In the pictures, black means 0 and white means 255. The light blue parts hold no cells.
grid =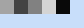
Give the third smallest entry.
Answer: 129
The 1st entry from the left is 164
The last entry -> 9

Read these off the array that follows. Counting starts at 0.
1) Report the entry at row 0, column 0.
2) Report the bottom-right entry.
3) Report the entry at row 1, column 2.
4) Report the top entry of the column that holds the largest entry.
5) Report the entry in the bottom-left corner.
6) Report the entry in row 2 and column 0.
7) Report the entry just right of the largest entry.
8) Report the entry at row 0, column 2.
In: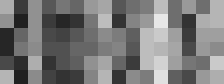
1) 174
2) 174
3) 145
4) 189
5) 181
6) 38
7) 110
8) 145

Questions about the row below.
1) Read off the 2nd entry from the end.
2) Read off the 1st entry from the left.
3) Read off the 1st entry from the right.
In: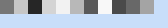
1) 104
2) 118
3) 164

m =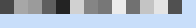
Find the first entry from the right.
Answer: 80
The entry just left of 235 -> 119
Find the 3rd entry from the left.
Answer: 155
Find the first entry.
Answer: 72

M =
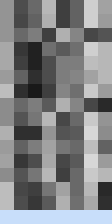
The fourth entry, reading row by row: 183
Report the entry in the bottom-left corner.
189
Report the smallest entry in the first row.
63
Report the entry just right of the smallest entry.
63
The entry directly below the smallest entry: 125
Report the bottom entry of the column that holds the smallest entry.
55
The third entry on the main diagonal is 125
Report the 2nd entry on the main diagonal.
71
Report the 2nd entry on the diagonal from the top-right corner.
207
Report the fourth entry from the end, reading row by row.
176
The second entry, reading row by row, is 77
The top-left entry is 148
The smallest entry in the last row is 47
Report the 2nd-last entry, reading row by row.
168
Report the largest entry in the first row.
207
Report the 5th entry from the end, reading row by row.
90
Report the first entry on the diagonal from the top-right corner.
162

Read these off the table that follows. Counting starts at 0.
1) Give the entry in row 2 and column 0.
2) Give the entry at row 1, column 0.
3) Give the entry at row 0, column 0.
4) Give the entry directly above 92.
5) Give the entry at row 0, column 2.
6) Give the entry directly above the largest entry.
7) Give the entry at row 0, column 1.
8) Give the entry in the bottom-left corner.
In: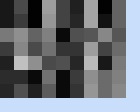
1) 121
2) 24
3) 24
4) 113
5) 2
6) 135
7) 74
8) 38

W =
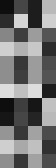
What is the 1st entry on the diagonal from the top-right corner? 185
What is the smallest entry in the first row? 14
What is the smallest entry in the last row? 55
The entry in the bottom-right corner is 76
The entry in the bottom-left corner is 142
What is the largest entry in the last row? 162
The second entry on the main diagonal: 213
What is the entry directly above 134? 43
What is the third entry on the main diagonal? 156

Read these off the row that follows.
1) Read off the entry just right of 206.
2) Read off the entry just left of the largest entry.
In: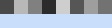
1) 86
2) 43

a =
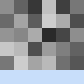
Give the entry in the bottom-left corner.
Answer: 119
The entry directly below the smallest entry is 156
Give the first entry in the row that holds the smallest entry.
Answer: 148
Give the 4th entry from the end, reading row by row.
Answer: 164
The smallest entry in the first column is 106
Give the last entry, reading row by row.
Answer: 86
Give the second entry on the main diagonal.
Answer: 164
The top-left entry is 142
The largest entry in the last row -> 205

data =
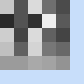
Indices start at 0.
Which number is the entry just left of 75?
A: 111
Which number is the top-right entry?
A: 75
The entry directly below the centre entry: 212
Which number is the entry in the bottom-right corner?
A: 147
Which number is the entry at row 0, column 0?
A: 199
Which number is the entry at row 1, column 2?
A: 48
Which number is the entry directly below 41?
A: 206

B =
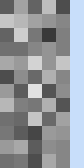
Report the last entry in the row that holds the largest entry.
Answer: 141
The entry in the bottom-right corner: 134
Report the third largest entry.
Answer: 205
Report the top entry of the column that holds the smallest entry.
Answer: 189
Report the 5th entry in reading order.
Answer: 77
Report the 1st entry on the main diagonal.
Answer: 92
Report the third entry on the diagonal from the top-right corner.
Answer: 119
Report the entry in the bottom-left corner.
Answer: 112
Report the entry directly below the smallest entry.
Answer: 148
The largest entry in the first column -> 197
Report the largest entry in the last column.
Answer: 197
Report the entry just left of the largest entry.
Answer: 92
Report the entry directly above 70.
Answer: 197
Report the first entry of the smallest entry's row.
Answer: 99
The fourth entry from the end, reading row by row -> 119
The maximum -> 225
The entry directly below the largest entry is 119
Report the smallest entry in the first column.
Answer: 77

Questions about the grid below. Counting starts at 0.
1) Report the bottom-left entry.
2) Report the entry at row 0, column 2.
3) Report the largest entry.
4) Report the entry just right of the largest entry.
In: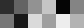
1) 119
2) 146
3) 237
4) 179

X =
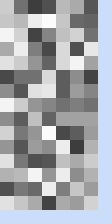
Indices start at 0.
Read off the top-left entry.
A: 204
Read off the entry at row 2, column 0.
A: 244
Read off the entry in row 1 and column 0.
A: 198
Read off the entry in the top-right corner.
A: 86
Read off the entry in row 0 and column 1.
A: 113
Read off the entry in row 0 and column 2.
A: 61
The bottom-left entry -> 225
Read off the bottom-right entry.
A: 210
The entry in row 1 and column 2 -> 237
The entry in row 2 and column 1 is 210

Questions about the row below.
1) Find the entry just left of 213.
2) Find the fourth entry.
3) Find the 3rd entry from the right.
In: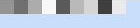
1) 185
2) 248
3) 213

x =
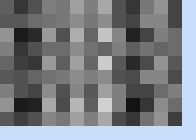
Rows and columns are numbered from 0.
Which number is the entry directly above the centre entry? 114
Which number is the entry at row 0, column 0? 94
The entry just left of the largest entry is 94
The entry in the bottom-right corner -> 62
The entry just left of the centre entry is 160
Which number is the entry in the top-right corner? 68
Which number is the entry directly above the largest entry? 160
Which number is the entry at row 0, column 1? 54
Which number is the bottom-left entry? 88
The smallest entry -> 19
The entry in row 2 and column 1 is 27
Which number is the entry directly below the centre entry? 127
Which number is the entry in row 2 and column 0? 147
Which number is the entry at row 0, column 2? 81
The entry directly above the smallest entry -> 68
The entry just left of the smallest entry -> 127
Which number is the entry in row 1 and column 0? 88
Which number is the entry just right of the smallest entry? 54
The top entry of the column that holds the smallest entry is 54
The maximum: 209
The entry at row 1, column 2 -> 108
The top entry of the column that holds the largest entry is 168
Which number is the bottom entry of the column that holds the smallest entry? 54
